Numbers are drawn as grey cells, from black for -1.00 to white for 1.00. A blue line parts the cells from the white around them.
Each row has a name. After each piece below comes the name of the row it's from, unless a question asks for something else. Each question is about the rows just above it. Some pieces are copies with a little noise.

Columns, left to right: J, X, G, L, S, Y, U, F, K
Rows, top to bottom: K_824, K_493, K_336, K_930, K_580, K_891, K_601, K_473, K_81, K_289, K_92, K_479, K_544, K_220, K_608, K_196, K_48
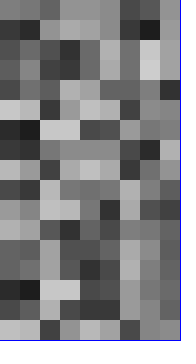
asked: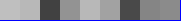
K_48
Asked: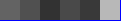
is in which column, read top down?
S
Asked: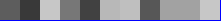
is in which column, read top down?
G
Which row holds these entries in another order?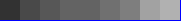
K_220
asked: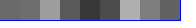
K_220
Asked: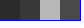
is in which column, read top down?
J
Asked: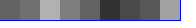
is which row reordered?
K_220

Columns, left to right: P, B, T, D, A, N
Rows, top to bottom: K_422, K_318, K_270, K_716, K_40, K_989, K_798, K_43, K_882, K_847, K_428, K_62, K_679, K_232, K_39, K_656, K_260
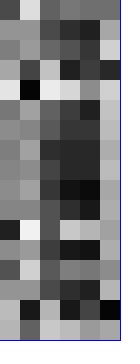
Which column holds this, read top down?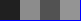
P
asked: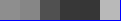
K_798
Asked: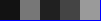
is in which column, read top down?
A

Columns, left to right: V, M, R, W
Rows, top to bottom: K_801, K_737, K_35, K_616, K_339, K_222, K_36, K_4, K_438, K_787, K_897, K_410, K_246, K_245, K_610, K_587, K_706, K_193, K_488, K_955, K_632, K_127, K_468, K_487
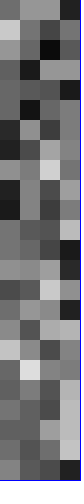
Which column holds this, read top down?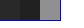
V
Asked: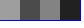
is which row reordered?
K_787

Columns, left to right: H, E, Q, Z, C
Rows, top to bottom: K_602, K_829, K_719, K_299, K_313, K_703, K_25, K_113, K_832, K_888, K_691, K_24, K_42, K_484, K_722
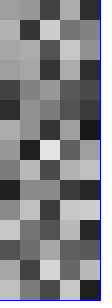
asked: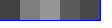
K_313
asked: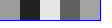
K_113
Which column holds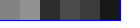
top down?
C
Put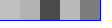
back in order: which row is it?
K_832

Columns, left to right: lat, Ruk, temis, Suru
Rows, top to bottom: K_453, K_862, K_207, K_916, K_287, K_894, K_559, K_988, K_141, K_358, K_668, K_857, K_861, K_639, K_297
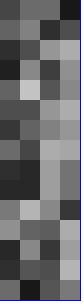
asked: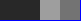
K_358
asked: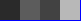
K_639
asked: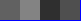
K_862
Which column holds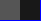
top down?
Ruk
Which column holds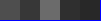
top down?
lat
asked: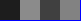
K_916
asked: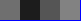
K_297

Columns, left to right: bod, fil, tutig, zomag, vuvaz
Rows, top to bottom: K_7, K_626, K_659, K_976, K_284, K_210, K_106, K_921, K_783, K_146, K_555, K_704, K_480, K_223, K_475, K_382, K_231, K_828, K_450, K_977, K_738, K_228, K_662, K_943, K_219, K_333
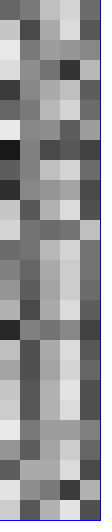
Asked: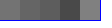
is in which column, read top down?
fil
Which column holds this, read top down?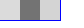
zomag
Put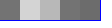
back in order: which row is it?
K_480
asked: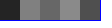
K_231
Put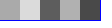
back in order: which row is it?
K_382
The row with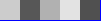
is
K_333

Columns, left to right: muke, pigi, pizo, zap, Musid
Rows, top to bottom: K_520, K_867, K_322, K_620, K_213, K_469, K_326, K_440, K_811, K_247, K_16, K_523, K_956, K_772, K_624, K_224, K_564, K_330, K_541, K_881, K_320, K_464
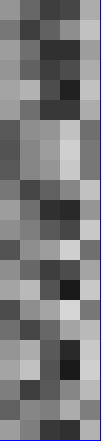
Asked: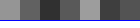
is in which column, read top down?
pizo
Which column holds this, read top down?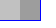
Musid
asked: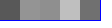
K_326
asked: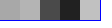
K_213

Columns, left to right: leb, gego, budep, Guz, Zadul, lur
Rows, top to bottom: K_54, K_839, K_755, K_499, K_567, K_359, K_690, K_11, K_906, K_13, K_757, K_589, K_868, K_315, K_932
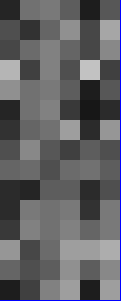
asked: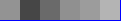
K_868
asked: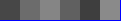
K_755
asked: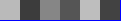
K_499
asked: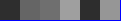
K_690

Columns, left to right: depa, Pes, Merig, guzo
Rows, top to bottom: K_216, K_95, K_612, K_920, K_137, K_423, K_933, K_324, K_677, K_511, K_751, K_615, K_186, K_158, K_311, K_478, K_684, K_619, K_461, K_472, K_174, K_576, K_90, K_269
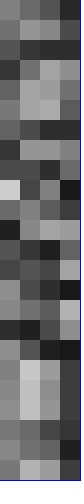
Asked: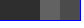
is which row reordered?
K_933
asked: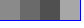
K_478
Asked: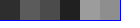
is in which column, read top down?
Merig
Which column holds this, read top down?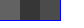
depa
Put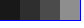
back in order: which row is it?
K_311

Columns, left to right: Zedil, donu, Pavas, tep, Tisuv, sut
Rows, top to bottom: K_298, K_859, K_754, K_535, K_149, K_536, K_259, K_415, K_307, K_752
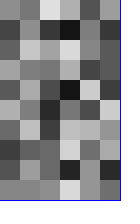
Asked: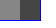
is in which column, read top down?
Tisuv
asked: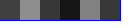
K_859
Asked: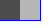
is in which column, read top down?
Tisuv
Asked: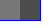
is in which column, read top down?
Pavas
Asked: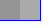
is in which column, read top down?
sut
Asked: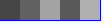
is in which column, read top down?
Zedil
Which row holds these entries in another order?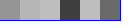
K_259

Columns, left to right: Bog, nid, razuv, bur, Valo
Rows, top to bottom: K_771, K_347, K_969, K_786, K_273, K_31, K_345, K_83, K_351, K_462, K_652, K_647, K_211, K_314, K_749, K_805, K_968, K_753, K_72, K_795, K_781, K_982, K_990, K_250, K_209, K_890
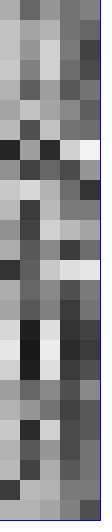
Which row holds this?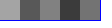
K_805
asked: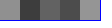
K_351
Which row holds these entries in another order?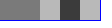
K_652
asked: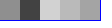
K_647
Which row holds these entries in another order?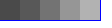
K_990

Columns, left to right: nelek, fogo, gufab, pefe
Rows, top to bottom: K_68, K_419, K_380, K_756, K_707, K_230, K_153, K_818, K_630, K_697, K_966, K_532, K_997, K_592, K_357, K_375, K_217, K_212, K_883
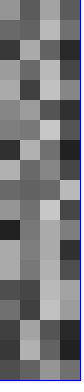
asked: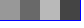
K_756
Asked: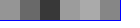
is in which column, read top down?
nelek
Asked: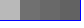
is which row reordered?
K_419

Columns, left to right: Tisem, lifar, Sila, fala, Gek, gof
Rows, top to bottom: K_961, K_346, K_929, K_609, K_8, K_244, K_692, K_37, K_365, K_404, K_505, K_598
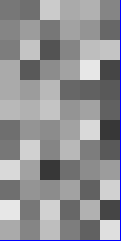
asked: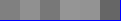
K_346
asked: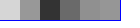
K_365
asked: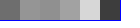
K_692
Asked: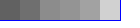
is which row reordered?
K_404
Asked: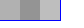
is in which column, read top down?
Gek
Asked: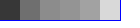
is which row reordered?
K_692

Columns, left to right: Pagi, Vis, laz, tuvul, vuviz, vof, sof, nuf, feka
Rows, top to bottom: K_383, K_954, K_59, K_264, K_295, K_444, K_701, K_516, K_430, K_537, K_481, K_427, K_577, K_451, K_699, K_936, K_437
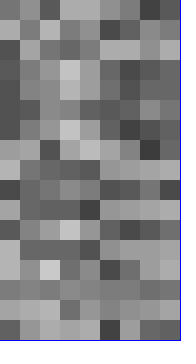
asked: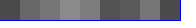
K_537
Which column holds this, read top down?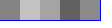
tuvul
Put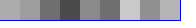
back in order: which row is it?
K_451
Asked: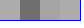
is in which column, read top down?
feka
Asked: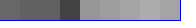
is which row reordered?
K_481

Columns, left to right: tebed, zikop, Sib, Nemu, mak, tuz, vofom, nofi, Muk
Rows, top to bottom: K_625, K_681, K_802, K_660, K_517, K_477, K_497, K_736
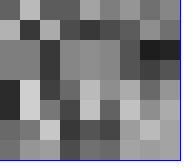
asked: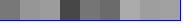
K_736
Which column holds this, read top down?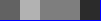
tebed
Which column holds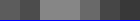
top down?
Nemu
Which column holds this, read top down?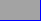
Muk
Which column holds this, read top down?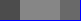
Nemu
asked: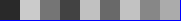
K_477

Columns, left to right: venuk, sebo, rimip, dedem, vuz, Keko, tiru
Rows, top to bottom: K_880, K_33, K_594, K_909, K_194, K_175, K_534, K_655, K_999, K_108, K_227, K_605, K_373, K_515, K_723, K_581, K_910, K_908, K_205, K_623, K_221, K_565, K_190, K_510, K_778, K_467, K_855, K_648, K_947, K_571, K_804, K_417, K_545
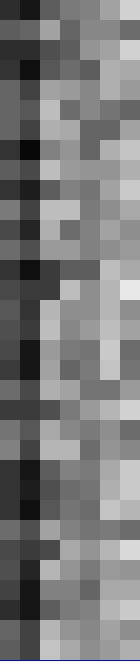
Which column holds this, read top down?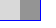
tiru
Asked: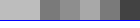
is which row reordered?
K_227
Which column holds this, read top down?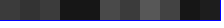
sebo
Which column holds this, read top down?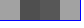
rimip
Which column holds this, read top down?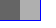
Keko
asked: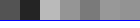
K_947
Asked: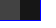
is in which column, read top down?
sebo

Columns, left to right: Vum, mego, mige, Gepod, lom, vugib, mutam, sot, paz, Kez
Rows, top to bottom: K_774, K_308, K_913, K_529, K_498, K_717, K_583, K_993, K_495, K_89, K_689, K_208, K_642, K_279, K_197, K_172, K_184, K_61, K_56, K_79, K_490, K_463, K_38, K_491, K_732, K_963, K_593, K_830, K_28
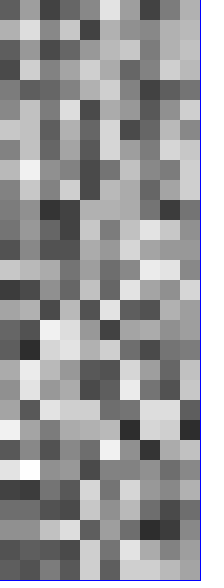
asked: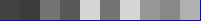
K_732
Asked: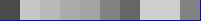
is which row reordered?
K_89
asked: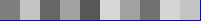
K_993

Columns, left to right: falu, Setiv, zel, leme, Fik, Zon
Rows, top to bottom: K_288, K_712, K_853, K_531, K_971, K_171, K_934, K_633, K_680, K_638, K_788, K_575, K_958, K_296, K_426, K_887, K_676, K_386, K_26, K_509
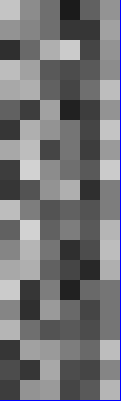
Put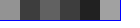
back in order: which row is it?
K_171
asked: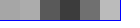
K_971
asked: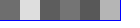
K_575

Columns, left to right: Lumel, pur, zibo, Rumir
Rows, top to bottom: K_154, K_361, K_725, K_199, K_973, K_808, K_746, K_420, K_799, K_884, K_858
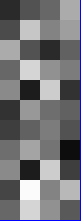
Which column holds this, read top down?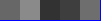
Lumel
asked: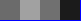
K_420
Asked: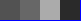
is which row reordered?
K_154
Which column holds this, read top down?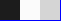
pur
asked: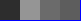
K_808

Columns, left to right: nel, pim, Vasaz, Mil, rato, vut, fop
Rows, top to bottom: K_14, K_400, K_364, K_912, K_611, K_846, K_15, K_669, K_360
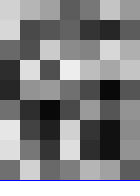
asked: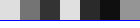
K_669
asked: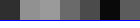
K_611
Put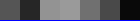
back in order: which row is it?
K_611
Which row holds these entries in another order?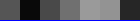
K_611
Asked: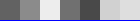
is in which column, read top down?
Mil

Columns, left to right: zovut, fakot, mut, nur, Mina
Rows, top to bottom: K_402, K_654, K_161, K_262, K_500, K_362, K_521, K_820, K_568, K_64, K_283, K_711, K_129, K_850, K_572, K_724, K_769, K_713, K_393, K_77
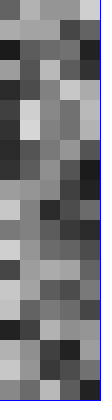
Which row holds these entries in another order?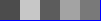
K_572
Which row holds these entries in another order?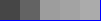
K_850
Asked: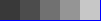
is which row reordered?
K_393
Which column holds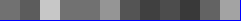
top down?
nur
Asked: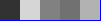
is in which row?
K_521
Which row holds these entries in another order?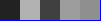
K_713

